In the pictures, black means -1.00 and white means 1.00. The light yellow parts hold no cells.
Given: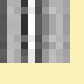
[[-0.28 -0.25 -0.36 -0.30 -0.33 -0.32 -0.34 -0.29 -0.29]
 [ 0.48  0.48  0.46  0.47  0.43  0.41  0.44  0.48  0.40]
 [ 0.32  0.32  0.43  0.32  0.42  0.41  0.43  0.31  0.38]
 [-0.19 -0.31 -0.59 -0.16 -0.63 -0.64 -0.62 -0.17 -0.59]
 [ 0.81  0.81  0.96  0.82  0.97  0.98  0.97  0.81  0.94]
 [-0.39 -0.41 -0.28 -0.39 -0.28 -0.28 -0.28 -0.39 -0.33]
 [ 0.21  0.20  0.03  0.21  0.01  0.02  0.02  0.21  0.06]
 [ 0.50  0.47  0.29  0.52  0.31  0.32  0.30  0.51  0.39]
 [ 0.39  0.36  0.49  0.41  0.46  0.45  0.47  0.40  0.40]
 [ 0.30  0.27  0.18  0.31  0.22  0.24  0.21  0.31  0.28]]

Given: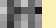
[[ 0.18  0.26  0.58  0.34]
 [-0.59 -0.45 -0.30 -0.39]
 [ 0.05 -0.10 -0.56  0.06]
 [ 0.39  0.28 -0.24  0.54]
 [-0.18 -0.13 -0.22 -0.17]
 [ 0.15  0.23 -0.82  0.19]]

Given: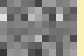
[[-0.57 -0.26  0.16  0.04  0.10  0.76  0.34 -0.29]
 [ 0.17  0.02  0.00 -0.13 -0.01 -0.32 -0.10  0.01]
 [ 0.12  0.09 -0.25 -0.08  0.03  0.02 -0.15  0.13]
 [ 0.19 -0.07  0.14 -0.14  0.05 -0.41 -0.03 -0.10]
 [-0.37 -0.22  0.09 -0.03 -0.04  0.48  0.24 -0.14]
 [-0.52 -0.26  0.47 -0.01  0.07  0.28  0.37 -0.46]
 [-0.01  0.18 -0.43  0.04 -0.08  0.12 -0.22  0.19]
 [ 0.28  0.14 -0.19 -0.11 -0.20 -0.43 -0.27  0.22]
 [-0.27 -0.24 -0.12 -0.14  0.00  0.66  0.23 -0.02]
 [ 0.14  0.07  0.08 -0.09 -0.01 -0.24 -0.10  0.03]
 [ 0.26  0.15 -0.42 -0.03  0.00 -0.15 -0.30  0.21]]

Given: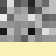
[[ 0.17 -0.79  0.19  0.86 -0.46 -0.32]
 [ 0.26  0.45  0.15 -0.16  0.44  0.74]
 [ 0.03  0.08  0.10  0.33  0.14 -0.33]
 [-0.23  0.34  0.15  0.34  0.26 -0.14]
 [ 0.30 -0.86  0.09  0.77 -0.51 -0.72]
 [ 0.04  0.00  0.44  0.40 -0.29  0.12]
 [ 0.14  0.75  0.00 -0.26  0.41 -0.18]
 [ 0.17  0.48  0.07 -0.15  0.49  0.49]]

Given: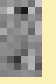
[[ 0.00  0.10 -0.01  0.09  0.12 -0.10  0.32 -0.03  0.05  0.29  0.10]
 [ 0.05  0.00 -0.28  0.08  0.05  0.14  0.07  0.23  0.14  0.57  0.20]
 [ 0.07 -0.31 -0.59 -0.07  0.07  0.03  0.13  0.00  0.01 -0.43  0.07]
 [ 0.12  0.00  0.26 -0.26 -0.09 -0.03  0.20  0.22 -0.15 -0.80  0.16]
 [ 0.08  0.41  0.37  0.27  0.05  0.18 -0.20  0.01  0.15  0.45 -0.10]
 [-0.01 -0.32 -0.12  0.05  0.01  0.16  0.41  0.38  0.05 -0.09  0.55]]

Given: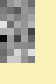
[[-0.05 -0.16 -0.04 -0.92  0.37  0.78  0.07 -0.01 -0.19]
 [ 0.58  0.11  0.24  0.21  0.41 -0.13  0.22 -0.12  0.18]
 [ 0.57  0.67  0.09 -0.48  0.01  0.33  0.02 -0.29  0.33]
 [ 0.17  0.24  0.10  0.27  0.19  0.17  0.15  0.18  0.14]
 [-0.02  0.75  0.04 -0.23 -0.49  0.43  0.28  0.10 -0.14]]

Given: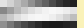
[[ 0.13  0.43  0.06  0.77]
 [-0.07  0.58  0.25  0.65]
 [-0.26  0.74  0.44  0.49]
 [-0.43  0.84  0.61  0.33]
 [-0.56  0.91  0.74  0.13]
 [-0.68  0.94  0.83 -0.08]
 [-0.77  0.92  0.90 -0.24]
 [-0.80  0.87  0.94 -0.41]
 [-0.80  0.77  0.91 -0.57]
 [-0.75  0.64  0.86 -0.68]
 [-0.68  0.49  0.78 -0.75]]

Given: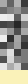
[[ 0.81 -0.37  0.32 -0.47  0.87  0.50 -0.46  0.87 -0.16  0.33]
 [ 0.34  0.68  0.74 -0.18 -0.62  0.18 -0.39  0.81  0.03 -0.22]
 [ 0.62  0.03 -0.50  0.26  0.30 -0.38 -0.70 -0.27  0.15  0.40]
 [-0.33 -0.04 -0.04 -0.60 -0.40  0.31 -0.01  0.64 -0.15 -0.54]]

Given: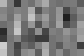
[[ 0.53  0.61 -0.54 -0.66 -0.14  0.09  0.03  0.41]
 [-0.05 -0.06 -0.09 -0.03 -0.04 -0.12 -0.08 -0.05]
 [-0.39 -0.47  0.04  0.55  0.43  0.25  0.02 -0.58]
 [ 0.08 -0.14 -0.32 -0.17 -0.17 -0.01 -0.02 -0.02]
 [ 0.16 -0.26 -0.39 -0.34  0.18  0.52  0.36 -0.11]
 [-0.26  0.02 -0.54  0.13 -0.35  0.00 -0.33  0.13]
 [ 0.36  0.28 -0.54 -0.46  0.09  0.22  0.01  0.33]
 [-0.12 -0.10 -0.10  0.00 -0.14 -0.10 -0.09 -0.07]
 [ 0.10 -0.29 -0.04 -0.06  0.27  0.19  0.17 -0.13]
 [-0.19  0.02  0.05  0.17 -0.43 -0.75 -0.43 -0.07]
 [-0.01 -0.03 -0.08  0.01 -0.20 -0.28 -0.13 -0.04]
 [ 0.04 -0.51  0.27  0.20  0.27 -0.01  0.07 -0.28]]
